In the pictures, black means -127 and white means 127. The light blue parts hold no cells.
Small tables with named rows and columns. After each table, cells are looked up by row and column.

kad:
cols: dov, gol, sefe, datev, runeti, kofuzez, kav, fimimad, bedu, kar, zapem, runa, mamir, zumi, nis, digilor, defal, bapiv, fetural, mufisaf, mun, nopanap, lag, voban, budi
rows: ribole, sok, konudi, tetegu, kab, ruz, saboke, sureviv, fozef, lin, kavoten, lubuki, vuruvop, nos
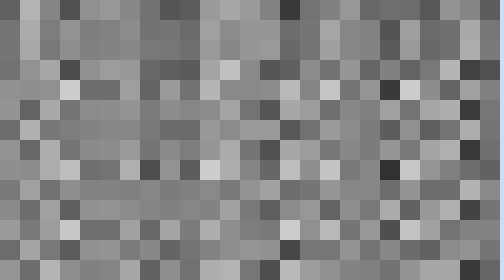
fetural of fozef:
8
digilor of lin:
-10
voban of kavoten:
-60
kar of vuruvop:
-11
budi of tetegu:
-47
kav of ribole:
7
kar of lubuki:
-3
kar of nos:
-14

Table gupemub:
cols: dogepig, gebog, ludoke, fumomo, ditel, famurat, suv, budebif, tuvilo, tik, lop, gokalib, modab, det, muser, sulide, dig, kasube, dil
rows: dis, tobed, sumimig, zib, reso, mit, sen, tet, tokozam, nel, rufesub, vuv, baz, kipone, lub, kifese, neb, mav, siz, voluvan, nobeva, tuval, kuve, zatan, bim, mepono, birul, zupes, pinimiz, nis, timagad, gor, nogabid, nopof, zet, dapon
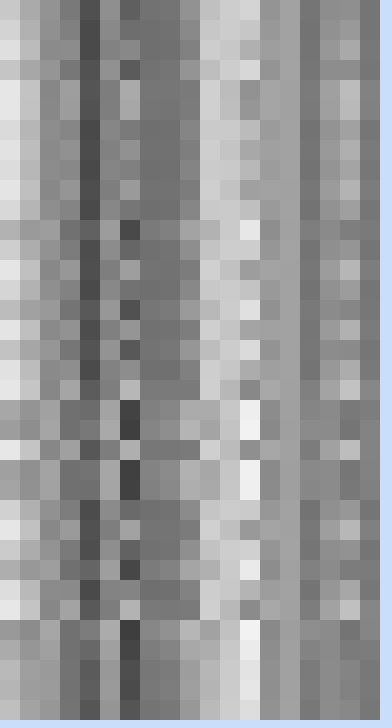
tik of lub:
8
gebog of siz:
60
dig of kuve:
33
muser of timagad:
33
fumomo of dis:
-6
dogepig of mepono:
81
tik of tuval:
52
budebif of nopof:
-8
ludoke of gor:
38
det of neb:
33
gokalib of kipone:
65
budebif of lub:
-16
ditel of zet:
-33
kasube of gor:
-11
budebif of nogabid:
-2
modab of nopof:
99
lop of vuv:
50
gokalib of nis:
72
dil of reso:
2

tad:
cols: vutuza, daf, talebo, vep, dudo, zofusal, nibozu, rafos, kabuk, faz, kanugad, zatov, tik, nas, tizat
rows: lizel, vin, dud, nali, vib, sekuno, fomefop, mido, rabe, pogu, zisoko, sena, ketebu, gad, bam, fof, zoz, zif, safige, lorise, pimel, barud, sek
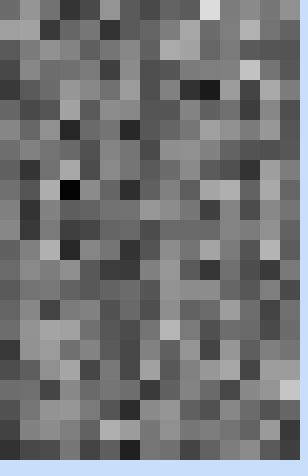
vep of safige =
37
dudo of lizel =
-54
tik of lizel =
10
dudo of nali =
-5
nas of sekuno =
7
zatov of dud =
-5
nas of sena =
16
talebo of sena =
-5
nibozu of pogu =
-81
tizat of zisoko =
-11
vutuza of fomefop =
6
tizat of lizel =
16
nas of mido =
-47
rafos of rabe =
-37

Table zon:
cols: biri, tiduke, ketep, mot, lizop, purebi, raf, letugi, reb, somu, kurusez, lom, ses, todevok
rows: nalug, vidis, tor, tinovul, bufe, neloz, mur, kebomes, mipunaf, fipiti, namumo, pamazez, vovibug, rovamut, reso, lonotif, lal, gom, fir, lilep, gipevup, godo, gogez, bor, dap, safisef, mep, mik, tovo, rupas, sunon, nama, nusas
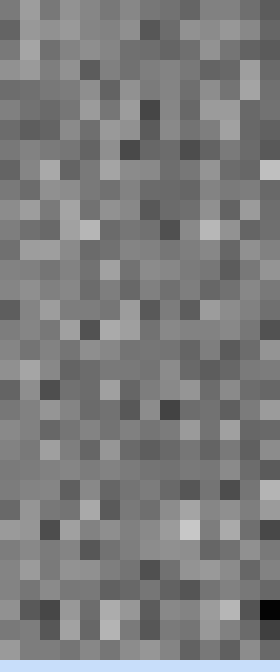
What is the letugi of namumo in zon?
-39
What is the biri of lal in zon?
-2
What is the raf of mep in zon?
0
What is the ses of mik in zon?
16
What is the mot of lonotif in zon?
-2
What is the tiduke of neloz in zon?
-13
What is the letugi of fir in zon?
-11
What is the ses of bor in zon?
-19
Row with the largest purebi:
nama

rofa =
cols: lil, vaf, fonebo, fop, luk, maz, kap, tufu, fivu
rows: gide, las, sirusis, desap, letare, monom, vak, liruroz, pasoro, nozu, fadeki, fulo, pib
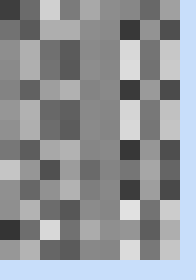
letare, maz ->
9
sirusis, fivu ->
71
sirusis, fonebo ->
-15
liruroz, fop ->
50
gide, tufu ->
-23
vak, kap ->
88
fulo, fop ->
-14

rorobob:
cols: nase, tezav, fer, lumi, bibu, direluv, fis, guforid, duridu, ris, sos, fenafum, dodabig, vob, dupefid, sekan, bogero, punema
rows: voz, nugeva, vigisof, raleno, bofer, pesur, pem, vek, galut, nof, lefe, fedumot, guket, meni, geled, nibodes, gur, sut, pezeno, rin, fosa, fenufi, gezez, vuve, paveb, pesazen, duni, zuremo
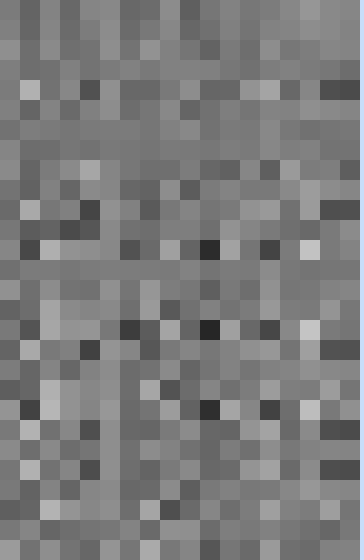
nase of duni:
-7
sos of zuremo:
-41
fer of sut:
-6
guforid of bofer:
-23
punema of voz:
6
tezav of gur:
-43
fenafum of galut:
-30
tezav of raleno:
-17
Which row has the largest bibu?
galut

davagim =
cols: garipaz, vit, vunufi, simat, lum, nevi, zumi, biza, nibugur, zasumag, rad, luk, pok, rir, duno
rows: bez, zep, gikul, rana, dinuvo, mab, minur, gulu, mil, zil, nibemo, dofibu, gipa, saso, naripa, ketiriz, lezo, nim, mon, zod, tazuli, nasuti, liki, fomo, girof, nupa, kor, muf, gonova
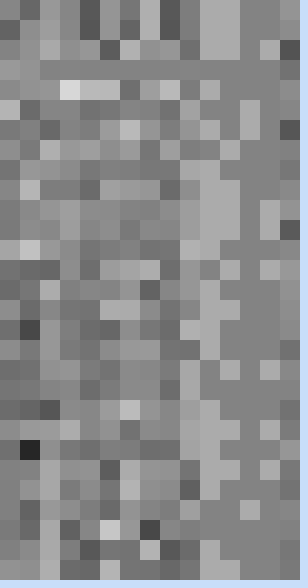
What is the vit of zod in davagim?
-7
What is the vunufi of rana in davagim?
3
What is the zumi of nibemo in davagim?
3
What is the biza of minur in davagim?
21
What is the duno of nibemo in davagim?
19
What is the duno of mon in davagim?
8
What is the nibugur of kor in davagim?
6
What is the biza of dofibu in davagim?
8
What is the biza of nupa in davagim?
4

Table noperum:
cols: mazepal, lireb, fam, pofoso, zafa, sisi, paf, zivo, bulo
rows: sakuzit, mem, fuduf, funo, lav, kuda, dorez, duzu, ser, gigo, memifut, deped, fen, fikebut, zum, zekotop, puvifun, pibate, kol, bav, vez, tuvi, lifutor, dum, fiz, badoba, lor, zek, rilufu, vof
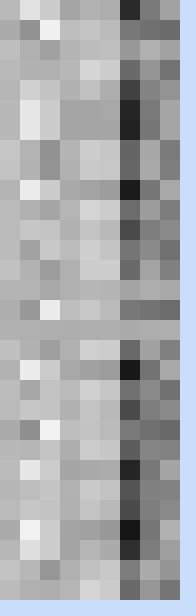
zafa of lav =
65
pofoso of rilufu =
48
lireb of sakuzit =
97
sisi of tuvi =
58
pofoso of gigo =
41
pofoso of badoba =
49
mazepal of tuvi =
42

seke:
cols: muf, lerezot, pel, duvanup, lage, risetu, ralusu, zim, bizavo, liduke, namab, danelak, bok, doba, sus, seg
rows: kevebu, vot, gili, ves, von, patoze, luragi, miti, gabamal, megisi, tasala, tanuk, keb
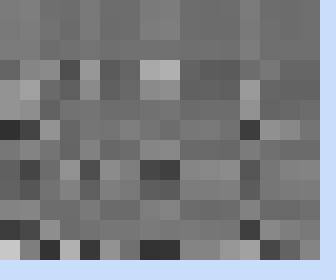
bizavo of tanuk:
-8
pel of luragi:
19
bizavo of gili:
-14
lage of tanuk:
-13
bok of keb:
33
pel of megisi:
-13
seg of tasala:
-17
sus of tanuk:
-1
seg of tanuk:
-7
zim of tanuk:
-5

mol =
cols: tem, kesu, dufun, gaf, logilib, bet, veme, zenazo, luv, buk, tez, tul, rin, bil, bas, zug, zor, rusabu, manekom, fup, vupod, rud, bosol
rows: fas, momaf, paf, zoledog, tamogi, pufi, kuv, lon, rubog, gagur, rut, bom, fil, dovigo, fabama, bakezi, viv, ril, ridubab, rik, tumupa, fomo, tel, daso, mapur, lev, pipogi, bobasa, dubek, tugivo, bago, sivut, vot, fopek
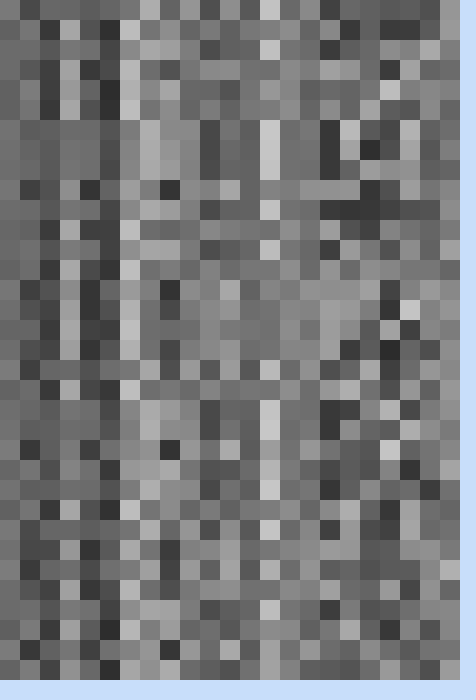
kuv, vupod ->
50
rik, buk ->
-21
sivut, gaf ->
31
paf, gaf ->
-9
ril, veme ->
48
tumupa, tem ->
-17
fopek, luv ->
43
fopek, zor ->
-37
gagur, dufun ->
-46
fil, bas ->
-10
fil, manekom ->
-9
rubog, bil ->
66
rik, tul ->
-16
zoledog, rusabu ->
19
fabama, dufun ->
-45
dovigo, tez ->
1
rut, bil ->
65
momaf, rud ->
-37
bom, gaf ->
39

